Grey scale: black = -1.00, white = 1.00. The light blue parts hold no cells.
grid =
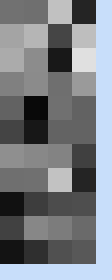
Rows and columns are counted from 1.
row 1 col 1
-0.11
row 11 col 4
-0.31
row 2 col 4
0.49
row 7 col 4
-0.50
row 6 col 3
-0.22
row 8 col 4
-0.72
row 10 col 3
-0.03
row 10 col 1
-0.49
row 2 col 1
0.29
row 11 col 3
-0.37
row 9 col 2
-0.52

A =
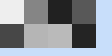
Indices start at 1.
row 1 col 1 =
0.87
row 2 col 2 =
0.42
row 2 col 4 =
-0.72

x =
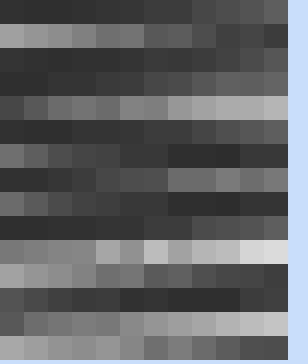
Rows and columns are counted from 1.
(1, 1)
-0.61
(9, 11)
-0.60
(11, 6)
0.14
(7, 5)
-0.48
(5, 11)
0.33
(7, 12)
-0.56
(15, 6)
0.06
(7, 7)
-0.56
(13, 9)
-0.63
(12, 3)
0.10
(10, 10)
-0.38
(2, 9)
-0.40
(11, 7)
0.47
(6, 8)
-0.53
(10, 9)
-0.42
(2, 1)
0.25
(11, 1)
-0.07
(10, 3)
-0.61
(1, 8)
-0.53
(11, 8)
0.28
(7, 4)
-0.46
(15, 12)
-0.40
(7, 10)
-0.65
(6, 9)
-0.47
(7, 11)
-0.57
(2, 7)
-0.31
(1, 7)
-0.52
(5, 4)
-0.09
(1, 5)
-0.60
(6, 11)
-0.33
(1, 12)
-0.27
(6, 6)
-0.58
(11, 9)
0.42
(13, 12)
-0.49

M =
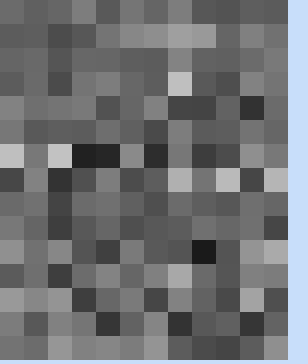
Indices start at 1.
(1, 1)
-0.16
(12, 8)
0.32
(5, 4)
-0.05
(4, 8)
0.50
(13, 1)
0.20
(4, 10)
-0.39
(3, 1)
-0.21
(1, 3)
-0.20
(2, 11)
0.00
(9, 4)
-0.16
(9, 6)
-0.25
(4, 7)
-0.27
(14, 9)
-0.31
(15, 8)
-0.28
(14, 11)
-0.58
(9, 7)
-0.38
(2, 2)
-0.26
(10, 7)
-0.31
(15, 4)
0.01
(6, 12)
-0.20
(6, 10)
-0.27
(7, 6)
0.08
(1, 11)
-0.26
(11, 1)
0.13
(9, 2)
-0.11
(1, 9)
-0.32
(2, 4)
-0.32
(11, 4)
-0.34
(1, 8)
-0.02
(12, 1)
-0.29
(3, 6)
-0.26
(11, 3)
0.06
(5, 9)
-0.47
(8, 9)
-0.09
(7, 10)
-0.40
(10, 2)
-0.21
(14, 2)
-0.31
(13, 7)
-0.45
